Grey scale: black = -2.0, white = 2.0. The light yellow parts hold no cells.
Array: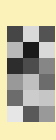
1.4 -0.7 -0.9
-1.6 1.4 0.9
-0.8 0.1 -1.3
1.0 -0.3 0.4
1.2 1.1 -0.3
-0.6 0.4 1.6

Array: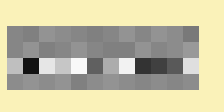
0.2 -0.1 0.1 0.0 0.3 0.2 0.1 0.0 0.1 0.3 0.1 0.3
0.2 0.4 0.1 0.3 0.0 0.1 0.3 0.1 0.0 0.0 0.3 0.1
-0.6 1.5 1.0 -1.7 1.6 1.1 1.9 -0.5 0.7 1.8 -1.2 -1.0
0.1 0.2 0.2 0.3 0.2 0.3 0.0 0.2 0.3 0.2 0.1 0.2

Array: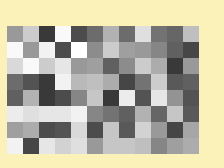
-0.4 1.0 0.4 1.2 -1.1 1.9 -0.8 -0.3 0.8 -0.3 1.5 -0.2
-0.5 -0.9 1.9 0.4 1.8 -0.8 2.0 0.2 1.2 0.5 0.4 0.1
-1.1 0.4 1.4 1.9 1.2 1.6 0.4 0.5 -0.5 0.2 1.2 0.7
-0.6 -0.5 -0.3 -0.7 -1.1 1.8 0.9 1.0 0.7 -0.9 -0.2 1.2
0.3 -0.7 -0.5 0.8 -1.1 -0.8 0.1 1.1 -1.1 1.7 -0.7 1.6
1.1 -0.6 1.7 1.5 1.6 1.6 1.8 0.1 -0.2 -0.5 0.8 -0.4
-0.9 0.6 0.5 0.7 -0.8 -0.7 1.4 -0.8 1.1 -0.6 1.3 0.4
0.5 0.7 1.8 -0.9 1.6 1.3 1.5 0.4 1.1 1.1 1.0 0.1

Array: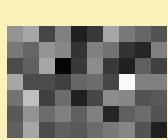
-0.4 -0.7 0.3 0.6 -0.9 0.0 -1.5 -1.1 0.6 -0.1
-1.4 0.0 -0.1 -0.4 0.3 0.1 -1.2 0.0 -0.2 -1.2
-0.5 -1.0 -0.8 -0.5 0.6 -1.9 -1.1 0.2 -1.1 -1.5
0.0 0.0 0.6 -0.8 -0.8 -1.0 -0.4 -0.3 -0.9 1.9
-0.7 -0.6 -0.2 1.0 -1.0 -0.3 -1.5 -0.9 0.2 0.1
-0.3 -0.7 -0.6 0.3 -0.3 0.0 -0.5 0.0 -1.4 -0.5
-0.7 -1.5 -0.5 0.6 -0.8 -0.5 -0.6 -0.3 -0.1 0.1

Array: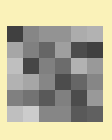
0.7 0.8 -1.0 0.1 0.3 0.3
-0.8 -1.0 0.6 0.0 -0.4 0.5
0.8 0.4 1.0 -0.9 0.0 -0.3
-0.4 0.1 0.8 0.6 0.1 -0.8
-0.8 0.4 0.0 -0.2 -0.6 0.0
-0.6 -0.5 1.0 1.2 0.1 0.1

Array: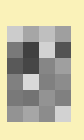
1.0 0.5 1.2 0.6
1.3 -0.7 -0.1 -1.0
0.1 0.5 -0.6 -0.9
0.0 0.2 0.0 1.4
0.3 0.0 -0.1 -0.2
0.2 1.3 0.3 0.6
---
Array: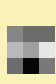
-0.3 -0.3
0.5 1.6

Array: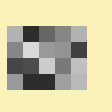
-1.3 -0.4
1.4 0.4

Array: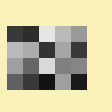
-1.3 1.6
0.7 -1.2

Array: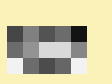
0.0 -0.7
0.3 1.4

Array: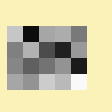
-1.8 0.6
0.8 -0.8

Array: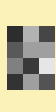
0.8 -0.9
0.5 0.5

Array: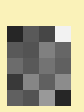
-0.6 -0.9
-0.7 0.0

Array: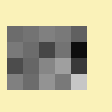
-0.2 0.0
-0.3 -0.9
